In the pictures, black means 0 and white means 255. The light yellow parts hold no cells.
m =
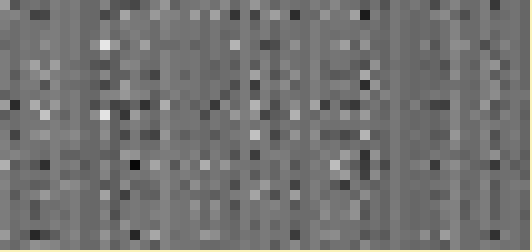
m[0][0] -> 158
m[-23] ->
[124, 109, 117, 114, 112, 125, 116, 123, 105, 104, 130, 111, 126, 120, 120, 108, 129, 117, 115, 117, 106, 117, 109, 110, 122, 101, 122, 101, 117, 112, 108, 124, 113, 117, 116, 112, 106, 112, 101, 119, 108, 103, 107, 101, 112, 131, 108, 107, 121, 113, 113, 115, 102]
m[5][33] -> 117
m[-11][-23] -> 108
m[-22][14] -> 115
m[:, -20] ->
[134, 117, 117, 110, 133, 117, 117, 89, 127, 103, 117, 117, 112, 93, 117, 117, 189, 137, 89, 117, 117, 117, 117, 140, 113]
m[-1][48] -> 124
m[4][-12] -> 103
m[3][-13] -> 108
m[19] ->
[124, 90, 117, 126, 152, 125, 116, 123, 105, 104, 162, 96, 63, 120, 99, 95, 133, 108, 115, 107, 104, 94, 109, 123, 125, 164, 113, 79, 117, 157, 108, 124, 106, 117, 114, 101, 139, 112, 101, 119, 108, 103, 107, 87, 97, 134, 109, 107, 124, 93, 113, 115, 102]
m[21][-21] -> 139
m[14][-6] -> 107
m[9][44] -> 112
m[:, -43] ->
[130, 71, 130, 130, 230, 130, 78, 134, 70, 130, 109, 227, 130, 140, 117, 95, 135, 130, 86, 162, 118, 130, 116, 147, 130]
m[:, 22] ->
[136, 109, 109, 101, 109, 109, 109, 109, 109, 83, 135, 109, 109, 109, 109, 109, 149, 111, 109, 109, 109, 109, 109, 114, 109]
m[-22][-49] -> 124
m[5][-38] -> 109
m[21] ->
[124, 112, 117, 86, 112, 118, 106, 123, 105, 104, 130, 79, 115, 120, 115, 128, 130, 117, 115, 130, 104, 131, 109, 98, 122, 113, 122, 119, 117, 109, 108, 108, 139, 117, 126, 145, 85, 114, 101, 124, 108, 103, 107, 101, 121, 128, 93, 115, 124, 93, 113, 115, 93]
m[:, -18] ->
[111, 161, 112, 112, 95, 112, 94, 101, 112, 112, 56, 117, 112, 85, 112, 130, 91, 112, 120, 101, 143, 145, 112, 116, 98]
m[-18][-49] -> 154
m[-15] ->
[157, 42, 117, 171, 112, 152, 116, 123, 105, 76, 109, 67, 77, 100, 49, 89, 173, 100, 115, 96, 112, 56, 135, 104, 122, 179, 128, 76, 117, 139, 108, 163, 60, 117, 75, 56, 106, 116, 98, 119, 100, 124, 94, 66, 62, 136, 108, 101, 150, 84, 97, 115, 101]
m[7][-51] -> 117
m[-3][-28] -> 96
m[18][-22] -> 124
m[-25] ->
[158, 84, 109, 114, 103, 125, 116, 123, 105, 104, 130, 87, 81, 71, 101, 123, 150, 97, 115, 117, 125, 113, 136, 104, 122, 150, 122, 101, 117, 112, 108, 124, 113, 134, 113, 111, 92, 112, 83, 119, 108, 119, 107, 74, 112, 131, 108, 107, 124, 55, 113, 115, 102]
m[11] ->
[92, 109, 117, 114, 194, 117, 100, 123, 105, 140, 227, 96, 54, 155, 118, 108, 127, 113, 115, 117, 75, 117, 109, 151, 126, 144, 68, 92, 97, 177, 110, 103, 126, 117, 152, 117, 154, 109, 101, 121, 108, 103, 107, 101, 112, 131, 109, 126, 113, 93, 126, 115, 95]
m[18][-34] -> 141
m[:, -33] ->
[125, 106, 106, 106, 106, 106, 106, 104, 106, 106, 112, 75, 106, 106, 106, 95, 173, 106, 113, 104, 106, 104, 106, 151, 106]
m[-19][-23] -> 108
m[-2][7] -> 132
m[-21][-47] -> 116
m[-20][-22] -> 124

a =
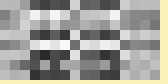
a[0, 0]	185
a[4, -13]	222
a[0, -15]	184
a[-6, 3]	182
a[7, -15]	178
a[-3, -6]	51
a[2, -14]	210
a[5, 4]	42
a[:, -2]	[189, 133, 145, 206, 131, 200, 174, 190]
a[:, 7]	[210, 143, 151, 221, 111, 225, 166, 193]
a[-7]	[128, 162, 200, 241, 202, 245, 211, 143, 194, 197, 203, 243, 152, 136, 133, 130]
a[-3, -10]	62
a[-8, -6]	72
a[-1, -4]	197
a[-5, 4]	58
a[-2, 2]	104
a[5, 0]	196
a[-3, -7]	89
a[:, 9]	[100, 197, 165, 100, 218, 89, 128, 96]
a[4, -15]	138
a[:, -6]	[72, 203, 150, 62, 239, 51, 154, 64]
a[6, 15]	192
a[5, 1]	197
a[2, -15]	165
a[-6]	[149, 165, 210, 182, 146, 201, 147, 151, 177, 165, 150, 196, 149, 133, 145, 118]
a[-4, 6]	248
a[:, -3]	[186, 136, 133, 187, 135, 184, 181, 175]

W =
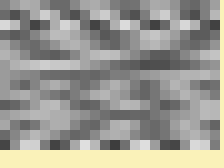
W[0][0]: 130
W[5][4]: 100
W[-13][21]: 65
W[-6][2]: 174
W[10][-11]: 163
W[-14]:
[106, 80, 113, 170, 206, 174, 106, 80, 120, 184, 204, 163, 100, 81, 125, 183, 205, 158, 100, 78, 127, 183]
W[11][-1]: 183
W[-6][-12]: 181
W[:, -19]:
[170, 170, 68, 132, 106, 106, 196, 132, 132, 157, 157, 183, 119, 183, 208]
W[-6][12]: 148
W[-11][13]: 147
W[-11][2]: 113
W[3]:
[106, 91, 101, 132, 159, 187, 186, 168, 143, 114, 88, 100, 124, 147, 186, 197, 180, 158, 123, 91, 92, 112]
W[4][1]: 134
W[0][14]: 150
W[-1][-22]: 69
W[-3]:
[167, 123, 101, 119, 159, 174, 173, 135, 108, 102, 134, 176, 183, 158, 113, 105, 117, 158, 180, 166, 127, 100]
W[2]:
[216, 187, 113, 68, 100, 174, 213, 190, 108, 67, 100, 176, 219, 180, 101, 65, 104, 180, 215, 179, 92, 65]
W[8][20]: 104
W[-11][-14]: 166
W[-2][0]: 106
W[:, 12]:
[112, 100, 219, 124, 124, 159, 100, 124, 159, 148, 183, 100, 183, 171, 112]
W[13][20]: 162
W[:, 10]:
[158, 204, 100, 88, 111, 192, 134, 111, 158, 181, 134, 111, 134, 169, 100]
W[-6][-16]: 106
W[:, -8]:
[150, 125, 101, 186, 174, 113, 77, 150, 101, 101, 150, 101, 113, 113, 222]
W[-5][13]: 180
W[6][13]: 92
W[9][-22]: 155
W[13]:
[106, 134, 161, 183, 170, 147, 119, 102, 108, 137, 169, 176, 171, 136, 113, 105, 117, 147, 169, 179, 162, 136]
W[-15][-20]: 174
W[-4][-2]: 185
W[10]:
[93, 102, 125, 157, 182, 187, 159, 113, 97, 102, 134, 163, 183, 180, 150, 118, 91, 103, 134, 166, 185, 183]
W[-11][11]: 100
